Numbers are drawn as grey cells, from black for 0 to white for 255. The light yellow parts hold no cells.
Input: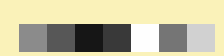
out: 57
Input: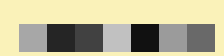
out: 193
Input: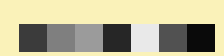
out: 38
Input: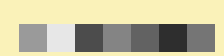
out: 132
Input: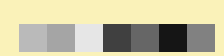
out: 64
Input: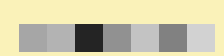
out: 145
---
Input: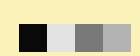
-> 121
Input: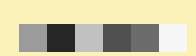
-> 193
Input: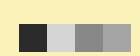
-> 136
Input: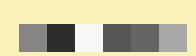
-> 247
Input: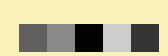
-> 3
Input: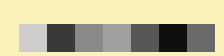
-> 137
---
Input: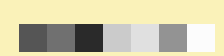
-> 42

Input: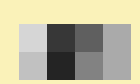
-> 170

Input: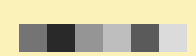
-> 41

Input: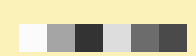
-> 165

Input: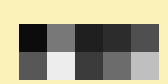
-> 87

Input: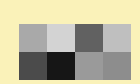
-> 191
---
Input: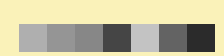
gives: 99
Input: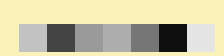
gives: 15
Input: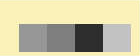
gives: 45
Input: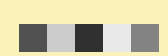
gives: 233
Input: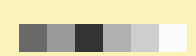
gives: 206
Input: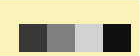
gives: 210
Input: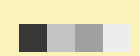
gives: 160
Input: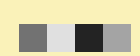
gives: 35
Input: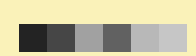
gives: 184
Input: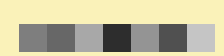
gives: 80
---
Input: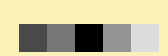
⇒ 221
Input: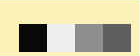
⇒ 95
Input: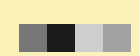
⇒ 162
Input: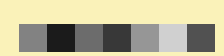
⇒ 81
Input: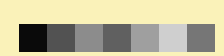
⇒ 118
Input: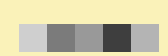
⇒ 180
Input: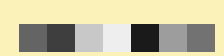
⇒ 114
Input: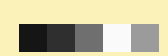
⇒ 155
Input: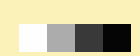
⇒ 5
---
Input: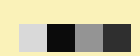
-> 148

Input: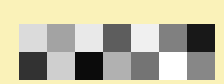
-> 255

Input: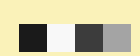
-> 60

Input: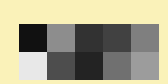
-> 112

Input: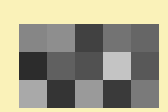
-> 58

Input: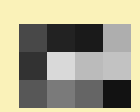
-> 101
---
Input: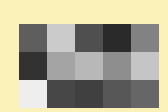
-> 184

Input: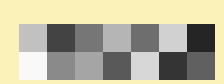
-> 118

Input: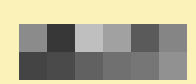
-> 191

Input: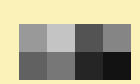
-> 83

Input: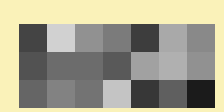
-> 108

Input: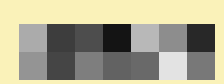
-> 77

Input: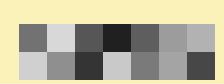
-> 86

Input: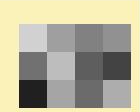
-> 94

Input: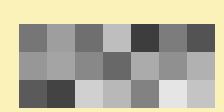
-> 136
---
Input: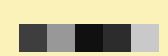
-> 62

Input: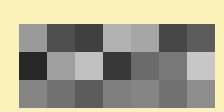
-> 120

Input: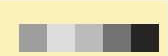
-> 158

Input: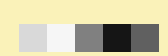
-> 128

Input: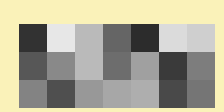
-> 131

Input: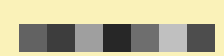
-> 98

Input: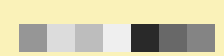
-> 150
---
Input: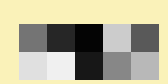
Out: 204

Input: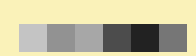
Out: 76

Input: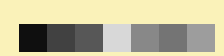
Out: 216

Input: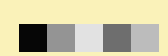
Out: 110

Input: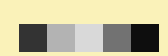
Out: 114

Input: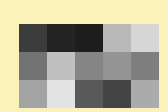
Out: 185
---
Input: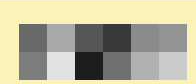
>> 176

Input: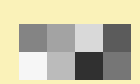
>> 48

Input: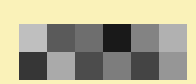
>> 68

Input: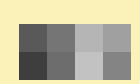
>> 194

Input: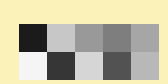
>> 82

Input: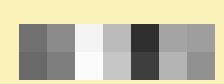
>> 180

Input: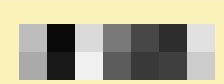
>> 63

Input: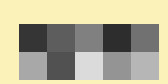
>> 148
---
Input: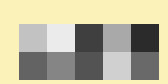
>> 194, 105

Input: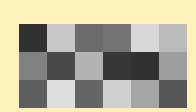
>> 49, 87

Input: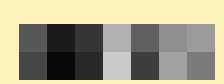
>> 88, 123

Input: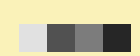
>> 225, 38

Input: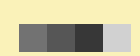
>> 114, 209

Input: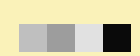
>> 191, 10

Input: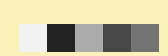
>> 242, 115

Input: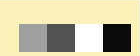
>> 159, 11

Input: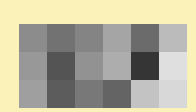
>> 140, 216

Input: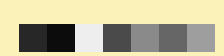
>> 39, 158
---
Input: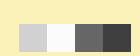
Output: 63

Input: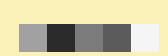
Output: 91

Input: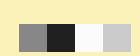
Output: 203

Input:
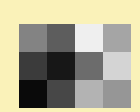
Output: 165

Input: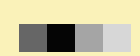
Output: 215

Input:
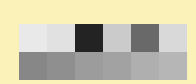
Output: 203

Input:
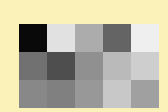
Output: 100

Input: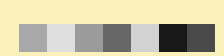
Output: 103

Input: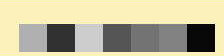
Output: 85

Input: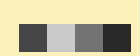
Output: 41
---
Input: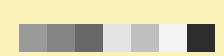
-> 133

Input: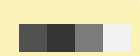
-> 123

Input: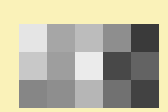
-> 72

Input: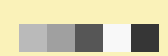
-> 160

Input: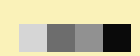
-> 145

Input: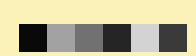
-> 58

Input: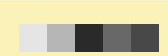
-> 104

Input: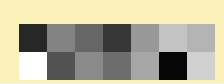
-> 55

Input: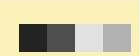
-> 178
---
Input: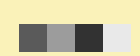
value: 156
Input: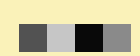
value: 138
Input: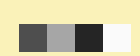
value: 166
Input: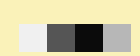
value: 183
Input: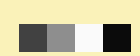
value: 142
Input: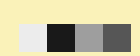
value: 158
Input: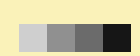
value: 144
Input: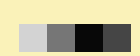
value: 118
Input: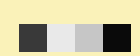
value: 198
